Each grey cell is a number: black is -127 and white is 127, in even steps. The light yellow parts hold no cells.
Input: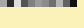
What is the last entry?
-110
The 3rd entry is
92
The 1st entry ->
39

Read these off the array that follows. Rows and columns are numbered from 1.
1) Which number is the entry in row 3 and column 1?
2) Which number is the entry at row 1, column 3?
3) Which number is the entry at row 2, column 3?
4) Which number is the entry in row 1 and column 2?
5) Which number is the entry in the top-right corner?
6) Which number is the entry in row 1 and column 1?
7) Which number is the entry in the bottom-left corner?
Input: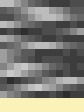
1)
-50
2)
30
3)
-11
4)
60
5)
-50
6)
60
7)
30

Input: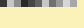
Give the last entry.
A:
40
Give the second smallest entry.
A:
-72
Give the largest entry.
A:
86

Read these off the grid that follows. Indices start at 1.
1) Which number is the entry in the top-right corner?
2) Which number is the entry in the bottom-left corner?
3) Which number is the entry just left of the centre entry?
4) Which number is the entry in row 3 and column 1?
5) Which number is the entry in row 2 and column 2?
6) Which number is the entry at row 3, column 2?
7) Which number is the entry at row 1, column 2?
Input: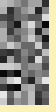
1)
-80
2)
75
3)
-52
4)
-52
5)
-80
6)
-67
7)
47

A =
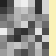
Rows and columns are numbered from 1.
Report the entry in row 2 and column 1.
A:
-67
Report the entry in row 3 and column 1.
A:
-21
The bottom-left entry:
29
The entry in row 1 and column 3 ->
97
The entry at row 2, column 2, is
-35
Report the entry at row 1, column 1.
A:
-94
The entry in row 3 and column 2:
16
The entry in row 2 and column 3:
53
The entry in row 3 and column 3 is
53
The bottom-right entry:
-21
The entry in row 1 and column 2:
-51

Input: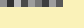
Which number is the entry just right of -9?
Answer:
-65
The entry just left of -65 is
-9

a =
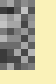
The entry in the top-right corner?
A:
-4
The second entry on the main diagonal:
-82
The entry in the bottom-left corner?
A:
-19
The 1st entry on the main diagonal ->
12
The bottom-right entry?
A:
-4
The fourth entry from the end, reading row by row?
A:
38
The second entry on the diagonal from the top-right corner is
67
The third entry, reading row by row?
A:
-19
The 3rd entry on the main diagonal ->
53
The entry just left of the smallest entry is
-68
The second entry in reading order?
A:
38
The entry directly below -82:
24

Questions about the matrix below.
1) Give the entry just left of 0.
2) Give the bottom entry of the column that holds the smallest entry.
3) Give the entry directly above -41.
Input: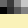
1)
-41
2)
-124
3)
13
